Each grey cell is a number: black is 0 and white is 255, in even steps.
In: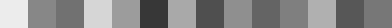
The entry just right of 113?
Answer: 214
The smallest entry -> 55

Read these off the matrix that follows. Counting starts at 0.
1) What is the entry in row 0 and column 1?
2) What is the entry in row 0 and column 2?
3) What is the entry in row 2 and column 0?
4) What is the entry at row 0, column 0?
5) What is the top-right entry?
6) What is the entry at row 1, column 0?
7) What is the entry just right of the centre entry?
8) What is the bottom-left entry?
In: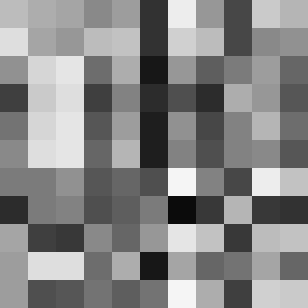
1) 173
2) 165
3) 145
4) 188
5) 181
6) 222
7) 130
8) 157

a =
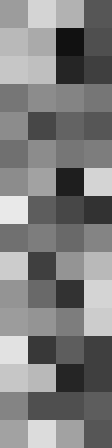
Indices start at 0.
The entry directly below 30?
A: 71
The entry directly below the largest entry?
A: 112
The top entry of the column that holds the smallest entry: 178
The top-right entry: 86
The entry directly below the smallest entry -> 37
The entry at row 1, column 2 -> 17
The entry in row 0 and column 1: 212
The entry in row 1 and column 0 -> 185
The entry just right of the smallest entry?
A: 79
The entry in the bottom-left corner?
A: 162
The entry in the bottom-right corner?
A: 86
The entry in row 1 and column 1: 170
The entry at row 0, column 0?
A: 156
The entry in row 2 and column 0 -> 198
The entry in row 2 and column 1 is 191

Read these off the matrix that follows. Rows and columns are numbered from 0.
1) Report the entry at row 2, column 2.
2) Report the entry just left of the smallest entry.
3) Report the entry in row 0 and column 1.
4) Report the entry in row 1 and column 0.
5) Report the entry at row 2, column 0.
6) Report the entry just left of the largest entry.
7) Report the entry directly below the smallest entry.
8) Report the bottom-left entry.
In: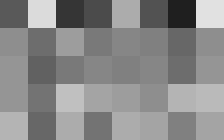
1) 121
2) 82
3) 219
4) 142
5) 149
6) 31
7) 103
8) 180

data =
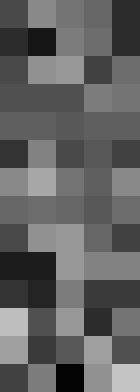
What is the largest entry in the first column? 190
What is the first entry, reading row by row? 73
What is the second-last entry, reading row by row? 145
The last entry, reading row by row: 196
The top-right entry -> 44
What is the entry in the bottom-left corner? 65
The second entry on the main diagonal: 22
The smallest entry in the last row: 4
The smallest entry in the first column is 28
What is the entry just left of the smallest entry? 124
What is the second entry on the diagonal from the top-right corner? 108
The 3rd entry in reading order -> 116

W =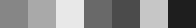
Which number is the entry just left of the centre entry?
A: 232
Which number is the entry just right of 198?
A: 30
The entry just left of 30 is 198

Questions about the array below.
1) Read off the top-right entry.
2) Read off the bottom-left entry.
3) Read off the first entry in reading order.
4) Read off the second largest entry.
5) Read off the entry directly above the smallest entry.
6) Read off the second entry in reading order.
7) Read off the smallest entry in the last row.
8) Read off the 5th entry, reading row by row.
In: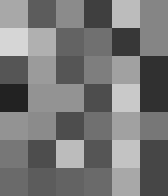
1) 133
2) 106
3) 168
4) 201
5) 85
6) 92
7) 70
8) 188
